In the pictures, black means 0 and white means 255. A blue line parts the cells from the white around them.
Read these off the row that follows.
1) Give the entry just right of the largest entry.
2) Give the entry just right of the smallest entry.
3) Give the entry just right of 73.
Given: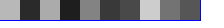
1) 115
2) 131
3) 205

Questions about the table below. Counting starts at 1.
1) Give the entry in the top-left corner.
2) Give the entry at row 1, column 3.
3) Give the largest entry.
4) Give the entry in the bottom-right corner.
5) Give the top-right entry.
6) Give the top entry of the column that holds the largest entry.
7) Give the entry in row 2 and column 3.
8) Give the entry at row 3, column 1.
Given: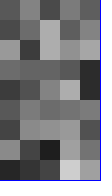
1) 88
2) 74
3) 206
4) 160
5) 94
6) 123
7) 173
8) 153
